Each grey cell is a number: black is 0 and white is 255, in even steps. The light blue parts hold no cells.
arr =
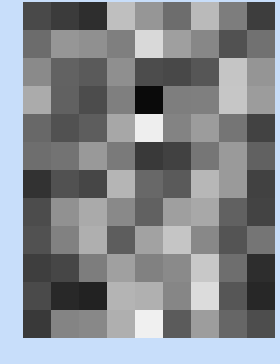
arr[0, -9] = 73
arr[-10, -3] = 86
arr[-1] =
[57, 132, 136, 175, 240, 91, 157, 102, 77]
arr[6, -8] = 81
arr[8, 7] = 84
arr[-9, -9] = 171
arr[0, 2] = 46
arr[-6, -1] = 65
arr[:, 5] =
[109, 159, 72, 126, 131, 65, 90, 159, 197, 138, 134, 91]
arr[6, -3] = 183
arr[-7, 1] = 115
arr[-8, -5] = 238
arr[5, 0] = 110
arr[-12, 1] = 59
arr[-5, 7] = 97
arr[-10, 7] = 197
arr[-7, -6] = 122
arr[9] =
[62, 70, 125, 160, 129, 138, 200, 110, 45]
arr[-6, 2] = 70
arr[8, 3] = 93
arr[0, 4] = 150
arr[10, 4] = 176
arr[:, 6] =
[186, 135, 86, 127, 156, 118, 183, 168, 136, 200, 220, 157]
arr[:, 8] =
[61, 113, 149, 156, 66, 97, 65, 67, 117, 45, 39, 77]
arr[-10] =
[138, 98, 90, 143, 76, 72, 86, 197, 149]
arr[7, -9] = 76
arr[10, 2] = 34
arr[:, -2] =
[125, 81, 197, 198, 117, 154, 154, 97, 84, 110, 86, 102]
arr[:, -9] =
[73, 108, 138, 171, 104, 110, 50, 76, 81, 62, 74, 57]

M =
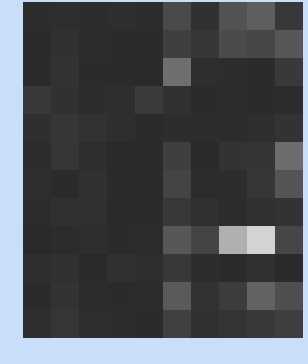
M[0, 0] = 45
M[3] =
[57, 49, 45, 46, 59, 48, 43, 44, 43, 44]
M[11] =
[46, 54, 46, 45, 43, 64, 48, 52, 57, 62]
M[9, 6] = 45
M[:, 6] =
[49, 55, 46, 43, 45, 42, 44, 48, 68, 45, 50, 48]
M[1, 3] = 43
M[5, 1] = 54
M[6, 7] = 45
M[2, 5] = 111
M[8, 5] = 87
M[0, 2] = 44
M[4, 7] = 44
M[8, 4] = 44
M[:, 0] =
[45, 43, 43, 57, 47, 44, 46, 44, 42, 46, 43, 46]
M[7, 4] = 43
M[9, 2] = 42
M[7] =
[44, 48, 48, 43, 43, 56, 48, 44, 48, 51]
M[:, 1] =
[46, 49, 51, 49, 54, 54, 43, 48, 44, 48, 51, 54]
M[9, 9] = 43
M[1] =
[43, 49, 44, 43, 43, 63, 55, 75, 71, 87]
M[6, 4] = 43
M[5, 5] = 63
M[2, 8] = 43
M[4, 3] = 46
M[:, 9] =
[56, 87, 57, 44, 51, 109, 85, 51, 70, 43, 78, 62]
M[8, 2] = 46
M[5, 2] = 46
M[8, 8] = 211

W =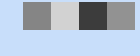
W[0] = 133
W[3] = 146
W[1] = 210

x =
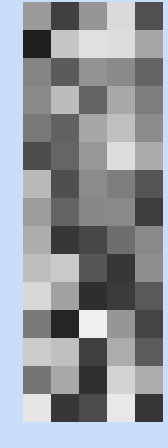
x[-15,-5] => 155
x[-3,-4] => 192
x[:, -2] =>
[218, 221, 138, 168, 191, 221, 125, 137, 110, 55, 59, 150, 172, 211, 232]
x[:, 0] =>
[155, 30, 132, 138, 121, 77, 186, 156, 173, 189, 216, 122, 203, 117, 229]
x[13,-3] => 48
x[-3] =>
[203, 192, 63, 172, 92]
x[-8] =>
[156, 100, 136, 137, 61]
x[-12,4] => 125
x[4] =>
[121, 97, 167, 191, 140]
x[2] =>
[132, 91, 147, 138, 100]
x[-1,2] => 76
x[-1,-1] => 54
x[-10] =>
[77, 101, 152, 221, 171]
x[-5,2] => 46
